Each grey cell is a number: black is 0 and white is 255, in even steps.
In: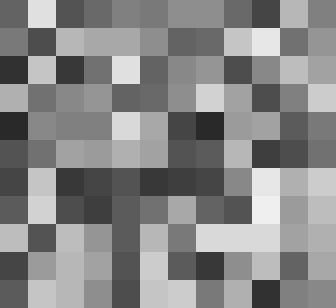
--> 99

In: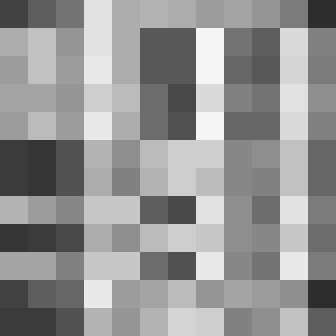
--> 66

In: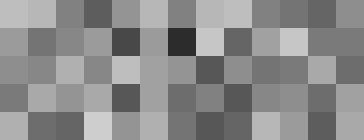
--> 190

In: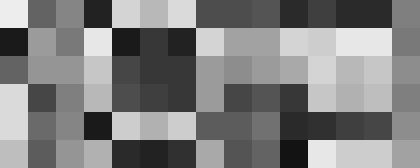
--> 237

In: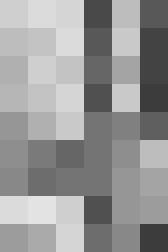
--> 207

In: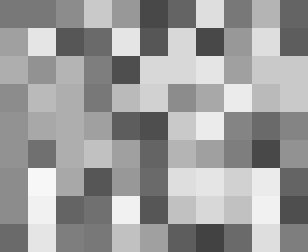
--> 120

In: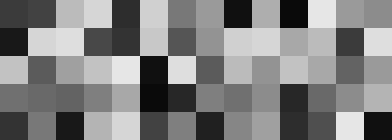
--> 59

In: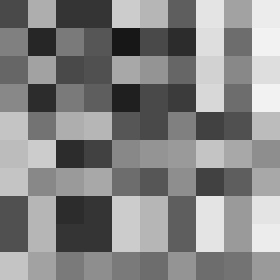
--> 73
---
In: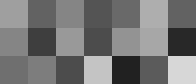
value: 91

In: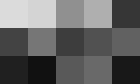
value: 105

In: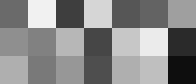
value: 191

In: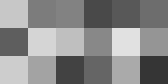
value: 170

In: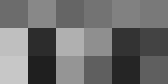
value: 37

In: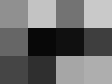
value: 166

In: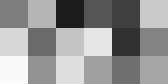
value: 112
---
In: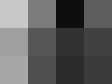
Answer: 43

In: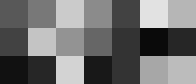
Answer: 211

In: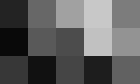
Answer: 69

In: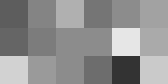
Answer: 140

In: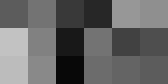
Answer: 8

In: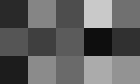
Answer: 106

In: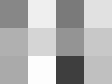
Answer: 62
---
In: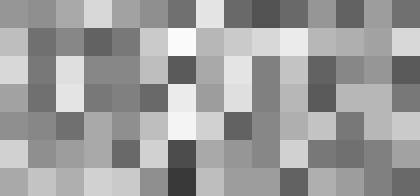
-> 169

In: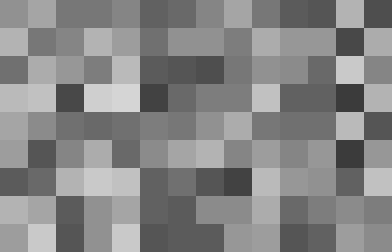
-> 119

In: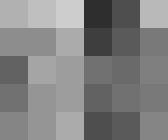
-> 205

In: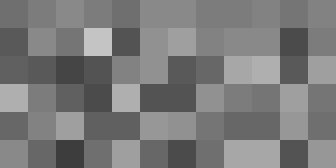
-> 137

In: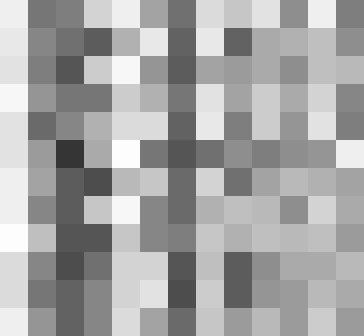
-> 126
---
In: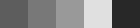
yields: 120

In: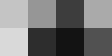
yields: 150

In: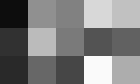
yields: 144

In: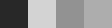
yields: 211

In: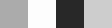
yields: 253

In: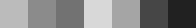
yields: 139

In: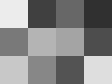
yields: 64
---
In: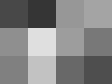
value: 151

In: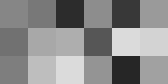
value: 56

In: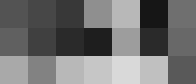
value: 22

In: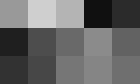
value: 16

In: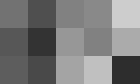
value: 137

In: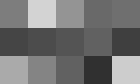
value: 105

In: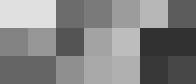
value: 183
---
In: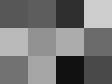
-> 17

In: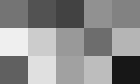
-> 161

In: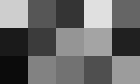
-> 114

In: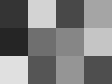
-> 149

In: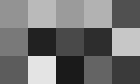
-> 26

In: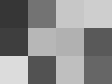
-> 191

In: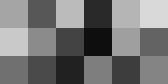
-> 33

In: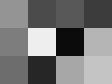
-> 167
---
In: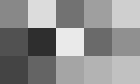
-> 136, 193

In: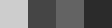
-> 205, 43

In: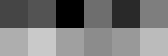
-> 69, 187

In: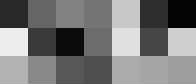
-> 40, 158

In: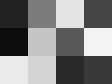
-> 34, 56

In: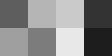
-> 94, 29

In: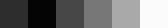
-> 45, 251

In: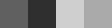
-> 96, 170
